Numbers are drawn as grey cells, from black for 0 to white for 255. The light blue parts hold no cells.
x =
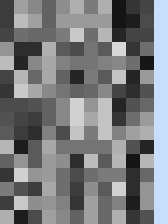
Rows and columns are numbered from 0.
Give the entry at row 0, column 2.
136
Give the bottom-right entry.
82
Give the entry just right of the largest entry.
53
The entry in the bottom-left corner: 175
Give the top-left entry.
60
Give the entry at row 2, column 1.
110
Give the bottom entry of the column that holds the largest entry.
175
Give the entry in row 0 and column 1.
160
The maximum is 216
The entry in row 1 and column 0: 60
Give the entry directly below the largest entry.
136
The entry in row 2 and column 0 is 68
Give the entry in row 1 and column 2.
160
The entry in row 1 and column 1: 188
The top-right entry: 68

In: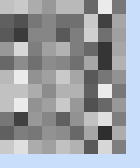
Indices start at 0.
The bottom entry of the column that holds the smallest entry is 215
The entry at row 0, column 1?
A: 201
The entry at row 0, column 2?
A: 172
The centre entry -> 201
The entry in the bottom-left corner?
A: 201
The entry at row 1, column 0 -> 96
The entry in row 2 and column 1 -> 59
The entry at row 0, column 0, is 193
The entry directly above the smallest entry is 223
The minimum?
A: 46
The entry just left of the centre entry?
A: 160
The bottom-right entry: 126
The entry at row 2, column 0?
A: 89
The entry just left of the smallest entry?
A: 166
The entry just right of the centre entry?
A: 166
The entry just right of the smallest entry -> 172
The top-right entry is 119
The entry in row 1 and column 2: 119
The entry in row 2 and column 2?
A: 134

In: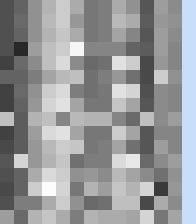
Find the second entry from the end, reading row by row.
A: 119
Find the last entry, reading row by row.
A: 164
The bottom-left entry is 157
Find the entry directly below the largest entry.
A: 171
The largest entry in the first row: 204
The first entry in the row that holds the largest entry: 73
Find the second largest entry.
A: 246
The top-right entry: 139
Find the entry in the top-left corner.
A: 80
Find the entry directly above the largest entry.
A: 218
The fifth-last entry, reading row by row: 171
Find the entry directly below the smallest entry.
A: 105
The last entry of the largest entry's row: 151
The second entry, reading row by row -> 99
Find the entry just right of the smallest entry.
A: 157
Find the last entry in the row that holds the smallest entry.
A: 133
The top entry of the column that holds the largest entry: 179
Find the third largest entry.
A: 232
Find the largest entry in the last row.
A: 212
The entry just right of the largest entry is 212
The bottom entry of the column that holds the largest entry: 197
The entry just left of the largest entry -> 204

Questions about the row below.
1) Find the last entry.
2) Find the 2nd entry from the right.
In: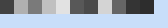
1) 45
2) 52

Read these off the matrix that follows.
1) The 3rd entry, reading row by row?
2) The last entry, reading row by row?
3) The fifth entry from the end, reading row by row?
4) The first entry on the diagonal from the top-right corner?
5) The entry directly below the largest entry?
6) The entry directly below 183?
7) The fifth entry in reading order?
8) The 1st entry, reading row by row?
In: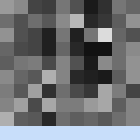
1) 68
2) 132
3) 94
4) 102
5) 18
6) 32
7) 118
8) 154

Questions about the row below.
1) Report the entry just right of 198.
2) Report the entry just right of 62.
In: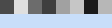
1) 26
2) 161

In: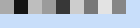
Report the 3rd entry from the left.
190
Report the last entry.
134

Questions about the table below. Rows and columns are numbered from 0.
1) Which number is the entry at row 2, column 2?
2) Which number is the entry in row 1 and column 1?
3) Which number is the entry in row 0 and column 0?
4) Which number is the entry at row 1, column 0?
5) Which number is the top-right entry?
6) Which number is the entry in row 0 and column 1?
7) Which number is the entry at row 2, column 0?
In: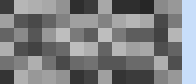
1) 86
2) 86
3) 59
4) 160
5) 152
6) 182
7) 100

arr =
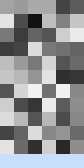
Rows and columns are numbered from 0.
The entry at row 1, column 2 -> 17
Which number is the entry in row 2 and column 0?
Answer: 121
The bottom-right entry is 142
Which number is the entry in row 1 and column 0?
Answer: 227
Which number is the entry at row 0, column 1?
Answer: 155
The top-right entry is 92
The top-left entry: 163
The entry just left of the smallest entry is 76
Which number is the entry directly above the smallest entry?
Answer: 170
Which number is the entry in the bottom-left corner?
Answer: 227
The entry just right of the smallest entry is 190
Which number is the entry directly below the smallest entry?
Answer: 100

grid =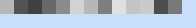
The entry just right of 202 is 77
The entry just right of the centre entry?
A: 126
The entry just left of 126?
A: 183

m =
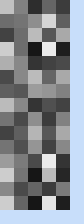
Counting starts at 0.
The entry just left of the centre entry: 136
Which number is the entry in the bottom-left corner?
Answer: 205
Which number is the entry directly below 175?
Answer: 74
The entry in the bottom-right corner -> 30
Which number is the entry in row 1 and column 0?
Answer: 109
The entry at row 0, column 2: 45
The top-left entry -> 193
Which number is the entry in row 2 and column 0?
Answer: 66
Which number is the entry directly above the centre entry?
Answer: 156
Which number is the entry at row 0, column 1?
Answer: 129
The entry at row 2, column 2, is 187

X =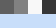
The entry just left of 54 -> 248
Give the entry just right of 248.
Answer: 54
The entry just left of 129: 95

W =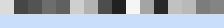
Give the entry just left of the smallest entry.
77
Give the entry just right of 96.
207
